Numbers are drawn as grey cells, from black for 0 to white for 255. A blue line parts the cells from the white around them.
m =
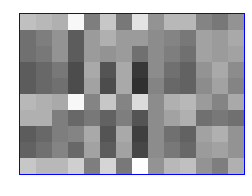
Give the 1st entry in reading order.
192
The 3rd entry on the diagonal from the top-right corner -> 162
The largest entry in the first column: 199
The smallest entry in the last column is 112
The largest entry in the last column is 176
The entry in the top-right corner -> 147
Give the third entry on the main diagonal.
147
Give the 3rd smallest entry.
63
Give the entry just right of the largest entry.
147
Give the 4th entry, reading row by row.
248
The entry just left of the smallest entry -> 169
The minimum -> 48
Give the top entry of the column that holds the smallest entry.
227
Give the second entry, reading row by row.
184
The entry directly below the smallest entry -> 219
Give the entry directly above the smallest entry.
56
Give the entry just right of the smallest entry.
132
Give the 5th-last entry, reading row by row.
184
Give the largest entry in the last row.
254
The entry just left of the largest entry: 120
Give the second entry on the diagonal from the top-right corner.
155
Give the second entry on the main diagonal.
126
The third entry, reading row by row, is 176

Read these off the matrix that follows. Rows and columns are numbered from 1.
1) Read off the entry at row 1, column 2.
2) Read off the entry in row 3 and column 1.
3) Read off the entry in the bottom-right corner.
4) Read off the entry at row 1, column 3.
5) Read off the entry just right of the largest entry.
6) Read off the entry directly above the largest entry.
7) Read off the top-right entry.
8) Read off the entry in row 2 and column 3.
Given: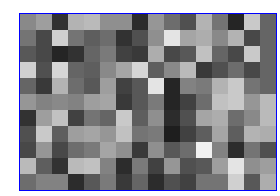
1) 158
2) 88
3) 173
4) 50
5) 130
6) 94
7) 101
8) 208

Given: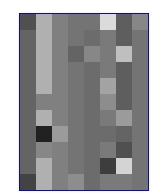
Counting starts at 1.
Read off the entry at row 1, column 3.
128
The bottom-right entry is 116
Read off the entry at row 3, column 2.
176
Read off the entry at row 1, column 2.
176
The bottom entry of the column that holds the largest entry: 122
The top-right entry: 135
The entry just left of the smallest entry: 100
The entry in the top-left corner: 80
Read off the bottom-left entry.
67
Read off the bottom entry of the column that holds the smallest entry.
176
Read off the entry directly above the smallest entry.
176
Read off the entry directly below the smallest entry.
135
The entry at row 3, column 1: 100
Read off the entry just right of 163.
94
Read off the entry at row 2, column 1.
100
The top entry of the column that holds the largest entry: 219
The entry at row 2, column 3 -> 128
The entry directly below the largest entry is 122
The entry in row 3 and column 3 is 128
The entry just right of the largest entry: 94
